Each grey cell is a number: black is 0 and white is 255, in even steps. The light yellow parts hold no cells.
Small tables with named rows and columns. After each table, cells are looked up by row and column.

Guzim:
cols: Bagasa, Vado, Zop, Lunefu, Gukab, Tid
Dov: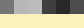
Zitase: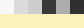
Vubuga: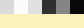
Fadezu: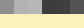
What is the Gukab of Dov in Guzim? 41
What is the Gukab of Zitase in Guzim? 173
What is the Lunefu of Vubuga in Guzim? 48
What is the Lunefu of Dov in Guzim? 63
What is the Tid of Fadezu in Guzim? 84
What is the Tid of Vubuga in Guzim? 10
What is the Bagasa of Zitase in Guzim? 248
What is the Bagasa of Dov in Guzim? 118
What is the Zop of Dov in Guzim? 187
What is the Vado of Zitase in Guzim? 219
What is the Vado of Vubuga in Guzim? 252
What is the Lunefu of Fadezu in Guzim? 61
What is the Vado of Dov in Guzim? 183
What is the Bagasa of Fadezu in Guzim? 143
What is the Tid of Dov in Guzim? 78
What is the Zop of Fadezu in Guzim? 183
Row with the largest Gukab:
Zitase

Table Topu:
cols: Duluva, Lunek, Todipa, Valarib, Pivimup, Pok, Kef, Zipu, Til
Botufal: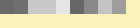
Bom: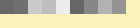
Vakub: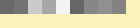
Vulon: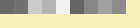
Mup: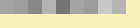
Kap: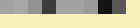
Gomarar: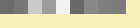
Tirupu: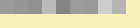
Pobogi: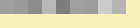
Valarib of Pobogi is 183
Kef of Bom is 135
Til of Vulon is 139
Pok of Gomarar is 105
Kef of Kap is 154
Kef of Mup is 155
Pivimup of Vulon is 242
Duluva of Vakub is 105
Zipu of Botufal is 195
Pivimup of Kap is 162
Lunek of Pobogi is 154
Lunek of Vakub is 115

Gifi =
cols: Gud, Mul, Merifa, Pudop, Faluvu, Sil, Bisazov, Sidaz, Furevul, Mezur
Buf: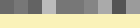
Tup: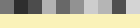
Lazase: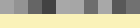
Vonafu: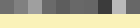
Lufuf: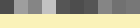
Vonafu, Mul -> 128
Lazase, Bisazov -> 109
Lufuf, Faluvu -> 85
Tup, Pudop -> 178
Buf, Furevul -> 84
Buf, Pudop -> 187
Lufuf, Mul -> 158
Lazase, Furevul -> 88
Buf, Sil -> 119
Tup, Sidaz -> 181
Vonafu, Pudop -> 106
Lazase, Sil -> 166
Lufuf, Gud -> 76
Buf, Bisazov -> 133
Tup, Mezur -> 212
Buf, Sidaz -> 170
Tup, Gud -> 118
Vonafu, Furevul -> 185
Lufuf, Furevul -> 113
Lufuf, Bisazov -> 85

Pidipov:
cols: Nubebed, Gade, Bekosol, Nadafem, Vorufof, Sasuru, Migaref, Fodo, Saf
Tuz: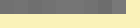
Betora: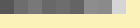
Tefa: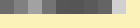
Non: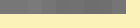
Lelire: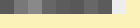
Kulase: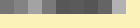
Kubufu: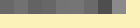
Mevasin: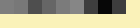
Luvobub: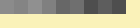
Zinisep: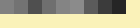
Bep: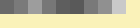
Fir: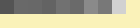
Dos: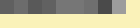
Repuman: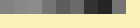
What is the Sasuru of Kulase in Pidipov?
90
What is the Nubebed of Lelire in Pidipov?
89
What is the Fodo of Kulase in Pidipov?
100
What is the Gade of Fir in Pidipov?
105
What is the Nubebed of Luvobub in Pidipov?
139
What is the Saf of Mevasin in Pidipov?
61

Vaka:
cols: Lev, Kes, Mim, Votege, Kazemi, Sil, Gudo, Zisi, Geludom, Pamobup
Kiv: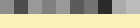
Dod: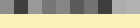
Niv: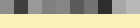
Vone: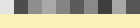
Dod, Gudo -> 114
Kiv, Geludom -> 171
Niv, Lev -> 141
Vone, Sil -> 91
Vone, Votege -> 169
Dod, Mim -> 153
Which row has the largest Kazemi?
Kiv

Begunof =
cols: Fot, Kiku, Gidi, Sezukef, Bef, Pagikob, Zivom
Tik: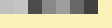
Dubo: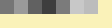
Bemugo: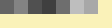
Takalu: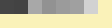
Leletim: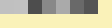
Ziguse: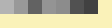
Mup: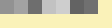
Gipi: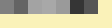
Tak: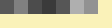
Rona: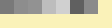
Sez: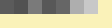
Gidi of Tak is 76
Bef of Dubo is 123
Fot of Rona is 121
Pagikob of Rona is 96
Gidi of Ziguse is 98
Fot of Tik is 192

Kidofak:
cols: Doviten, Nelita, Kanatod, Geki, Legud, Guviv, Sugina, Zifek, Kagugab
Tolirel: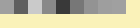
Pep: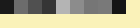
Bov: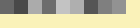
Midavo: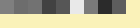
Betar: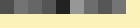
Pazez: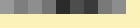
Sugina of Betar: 109
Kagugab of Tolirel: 160
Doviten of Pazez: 153
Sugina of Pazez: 58
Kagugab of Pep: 20
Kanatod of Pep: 80
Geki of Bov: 109
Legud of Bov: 195
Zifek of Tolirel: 158
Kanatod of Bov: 171
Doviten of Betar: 79
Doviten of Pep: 26
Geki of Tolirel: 137
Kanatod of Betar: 102
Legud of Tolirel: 57

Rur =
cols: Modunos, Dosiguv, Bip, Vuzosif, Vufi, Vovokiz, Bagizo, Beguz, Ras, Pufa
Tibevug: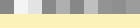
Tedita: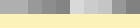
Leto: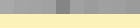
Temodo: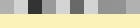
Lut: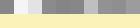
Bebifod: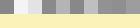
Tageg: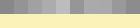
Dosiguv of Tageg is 148
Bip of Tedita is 153
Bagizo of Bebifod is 191
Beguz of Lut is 146
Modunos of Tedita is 175
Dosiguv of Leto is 164
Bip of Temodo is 51
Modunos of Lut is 135
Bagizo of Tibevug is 191
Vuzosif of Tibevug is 138

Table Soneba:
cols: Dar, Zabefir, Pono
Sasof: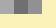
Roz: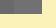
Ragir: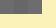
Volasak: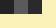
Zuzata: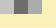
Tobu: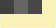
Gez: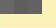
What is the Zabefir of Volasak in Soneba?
90
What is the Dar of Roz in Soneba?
106
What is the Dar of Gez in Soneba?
103
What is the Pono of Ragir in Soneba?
109
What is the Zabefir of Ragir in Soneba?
103
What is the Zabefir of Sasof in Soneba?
112

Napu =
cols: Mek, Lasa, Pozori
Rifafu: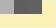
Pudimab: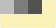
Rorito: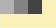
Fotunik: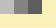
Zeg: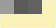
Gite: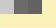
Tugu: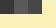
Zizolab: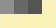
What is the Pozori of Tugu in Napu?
71
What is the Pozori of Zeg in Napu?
97
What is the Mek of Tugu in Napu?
56
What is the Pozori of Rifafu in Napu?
97
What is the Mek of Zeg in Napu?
156
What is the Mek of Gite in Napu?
202
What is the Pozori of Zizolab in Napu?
84
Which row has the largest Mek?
Gite

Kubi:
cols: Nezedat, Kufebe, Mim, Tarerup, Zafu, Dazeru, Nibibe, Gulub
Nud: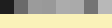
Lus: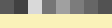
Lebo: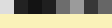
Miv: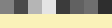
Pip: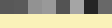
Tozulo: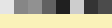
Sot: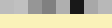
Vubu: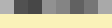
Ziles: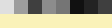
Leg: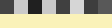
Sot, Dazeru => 24
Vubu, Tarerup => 145
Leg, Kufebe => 202
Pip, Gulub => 104
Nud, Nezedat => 30
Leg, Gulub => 88
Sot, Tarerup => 128
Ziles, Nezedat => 223
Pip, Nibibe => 37
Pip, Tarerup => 153
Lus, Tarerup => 118
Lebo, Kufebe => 34
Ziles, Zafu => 117

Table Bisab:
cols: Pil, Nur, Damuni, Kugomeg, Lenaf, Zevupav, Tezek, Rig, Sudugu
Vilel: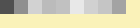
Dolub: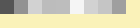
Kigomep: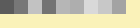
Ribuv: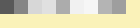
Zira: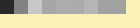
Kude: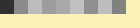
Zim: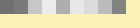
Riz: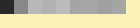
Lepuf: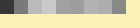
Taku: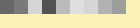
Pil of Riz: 41
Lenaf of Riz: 187
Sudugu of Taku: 158
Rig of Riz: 160
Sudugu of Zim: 130
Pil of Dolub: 85
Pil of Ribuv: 89
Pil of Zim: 113
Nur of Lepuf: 122
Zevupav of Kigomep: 174
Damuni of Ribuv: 215
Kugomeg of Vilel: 187
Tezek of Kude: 143
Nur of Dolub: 146
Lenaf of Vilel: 193
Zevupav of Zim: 231
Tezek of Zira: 181
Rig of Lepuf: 174
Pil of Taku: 104
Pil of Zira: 41
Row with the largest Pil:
Zim

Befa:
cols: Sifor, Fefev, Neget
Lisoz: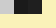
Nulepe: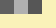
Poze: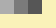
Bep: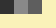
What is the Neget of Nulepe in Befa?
86
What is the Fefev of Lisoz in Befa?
26
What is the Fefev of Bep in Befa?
137
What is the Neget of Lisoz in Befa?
31
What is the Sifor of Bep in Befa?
49
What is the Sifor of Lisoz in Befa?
204
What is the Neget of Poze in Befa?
86
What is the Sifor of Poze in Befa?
173
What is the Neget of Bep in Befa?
94
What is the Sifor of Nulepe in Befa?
96
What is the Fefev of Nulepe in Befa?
176
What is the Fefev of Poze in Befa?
123

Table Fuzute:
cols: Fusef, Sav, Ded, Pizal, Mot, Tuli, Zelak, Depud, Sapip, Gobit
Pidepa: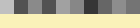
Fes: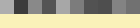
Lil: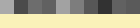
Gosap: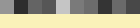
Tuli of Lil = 125
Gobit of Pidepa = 116
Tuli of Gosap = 122
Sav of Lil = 75
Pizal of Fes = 84
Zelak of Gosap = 108
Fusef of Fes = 174
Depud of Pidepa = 102
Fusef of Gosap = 149

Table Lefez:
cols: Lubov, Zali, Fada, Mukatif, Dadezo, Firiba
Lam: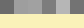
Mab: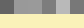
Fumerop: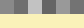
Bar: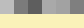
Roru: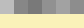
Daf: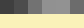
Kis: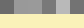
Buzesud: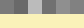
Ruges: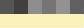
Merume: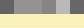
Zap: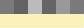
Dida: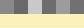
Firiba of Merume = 103
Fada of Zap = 187
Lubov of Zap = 122
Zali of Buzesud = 105
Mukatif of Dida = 109
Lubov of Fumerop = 137
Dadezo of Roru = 162
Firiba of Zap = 122
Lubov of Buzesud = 122
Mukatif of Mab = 125

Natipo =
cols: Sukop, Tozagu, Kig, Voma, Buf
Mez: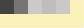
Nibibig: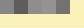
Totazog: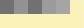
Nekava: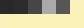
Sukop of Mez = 67
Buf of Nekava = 86
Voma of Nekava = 170
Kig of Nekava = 70
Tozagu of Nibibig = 93
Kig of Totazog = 113
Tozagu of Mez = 117
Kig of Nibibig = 142
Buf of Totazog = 165
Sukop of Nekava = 41
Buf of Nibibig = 114
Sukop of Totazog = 113
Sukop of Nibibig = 134
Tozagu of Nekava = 44
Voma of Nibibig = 147
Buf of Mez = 201
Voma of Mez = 190
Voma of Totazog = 155
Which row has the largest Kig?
Mez

